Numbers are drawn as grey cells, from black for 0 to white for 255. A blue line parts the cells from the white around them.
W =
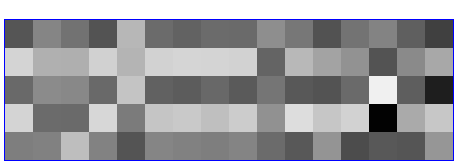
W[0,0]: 85
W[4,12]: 76
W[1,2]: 175
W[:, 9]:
[142, 100, 117, 145, 107]
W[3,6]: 201
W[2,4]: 196
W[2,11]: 83
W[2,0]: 105
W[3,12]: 210
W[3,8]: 204
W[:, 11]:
[82, 163, 83, 198, 148]
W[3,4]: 123
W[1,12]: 146
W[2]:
[105, 139, 136, 105, 196, 97, 92, 104, 90, 117, 88, 83, 106, 240, 94, 30]
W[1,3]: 209
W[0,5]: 107
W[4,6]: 129
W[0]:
[85, 133, 114, 83, 183, 107, 98, 107, 106, 142, 119, 82, 115, 131, 95, 64]
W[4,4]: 84
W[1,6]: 213

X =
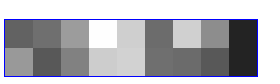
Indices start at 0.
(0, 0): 98
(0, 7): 141
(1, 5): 111
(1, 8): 35
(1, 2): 129
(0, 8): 35

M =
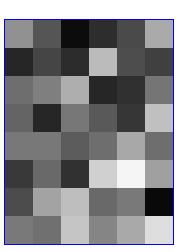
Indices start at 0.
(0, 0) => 145
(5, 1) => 105
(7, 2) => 197
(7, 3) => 133
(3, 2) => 119
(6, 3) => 105
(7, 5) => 222
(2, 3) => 38
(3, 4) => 54
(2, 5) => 117
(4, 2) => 92
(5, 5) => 160
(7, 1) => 112
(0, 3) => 45

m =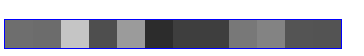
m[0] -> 110
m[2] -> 197
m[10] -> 84
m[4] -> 155

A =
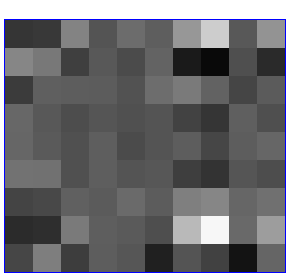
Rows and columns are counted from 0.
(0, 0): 53
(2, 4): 82
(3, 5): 84
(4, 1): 90
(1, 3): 88
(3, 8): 95
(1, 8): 79
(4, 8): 93
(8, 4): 86
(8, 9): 101
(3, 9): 79
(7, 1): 46
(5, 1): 113
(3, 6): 66
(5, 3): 94
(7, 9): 157
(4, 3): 94
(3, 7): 53
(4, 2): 80
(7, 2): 122
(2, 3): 92
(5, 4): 84
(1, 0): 134
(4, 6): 93
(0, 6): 151

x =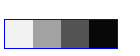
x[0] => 242
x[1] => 162

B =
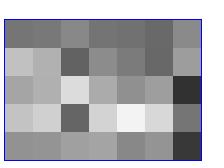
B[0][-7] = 117
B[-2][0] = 195
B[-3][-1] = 49
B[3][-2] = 216
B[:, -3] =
[113, 123, 144, 243, 136]
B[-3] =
[165, 176, 220, 171, 144, 158, 49]
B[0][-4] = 116
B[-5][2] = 136

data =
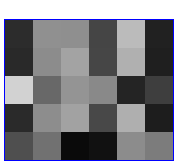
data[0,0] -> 44
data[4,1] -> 113
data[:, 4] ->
[187, 176, 36, 175, 140]
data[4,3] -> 17
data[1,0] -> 41
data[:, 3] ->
[69, 70, 137, 72, 17]

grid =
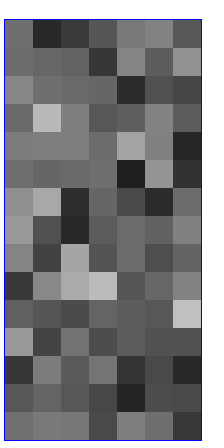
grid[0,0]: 111
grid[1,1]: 103
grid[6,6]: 108
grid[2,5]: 81
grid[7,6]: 129
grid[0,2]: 58
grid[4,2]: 125
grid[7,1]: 80
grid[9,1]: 136
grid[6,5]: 43
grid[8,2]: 165
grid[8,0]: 132
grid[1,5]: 93
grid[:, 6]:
[88, 145, 70, 92, 39, 50, 108, 129, 99, 130, 192, 81, 41, 73, 56]
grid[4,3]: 108
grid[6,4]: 74
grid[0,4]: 121
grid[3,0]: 106
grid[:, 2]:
[58, 98, 106, 126, 125, 106, 46, 40, 165, 170, 75, 114, 90, 87, 119]
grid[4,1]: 126
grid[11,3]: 76
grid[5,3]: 111
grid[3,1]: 185
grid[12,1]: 124
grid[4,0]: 123
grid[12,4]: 52
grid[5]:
[110, 102, 106, 111, 31, 148, 50]
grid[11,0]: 153
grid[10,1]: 86

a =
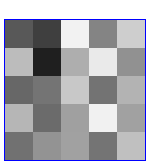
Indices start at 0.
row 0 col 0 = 88
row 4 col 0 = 113
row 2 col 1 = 116
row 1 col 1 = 31
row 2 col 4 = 179
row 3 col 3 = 241
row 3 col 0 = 182

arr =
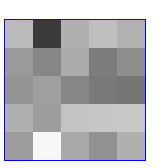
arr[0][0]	186
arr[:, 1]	[58, 134, 159, 157, 247]
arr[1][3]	124
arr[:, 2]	[176, 171, 134, 195, 169]
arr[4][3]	145
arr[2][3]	121
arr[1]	[154, 134, 171, 124, 142]
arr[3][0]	176
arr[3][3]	198
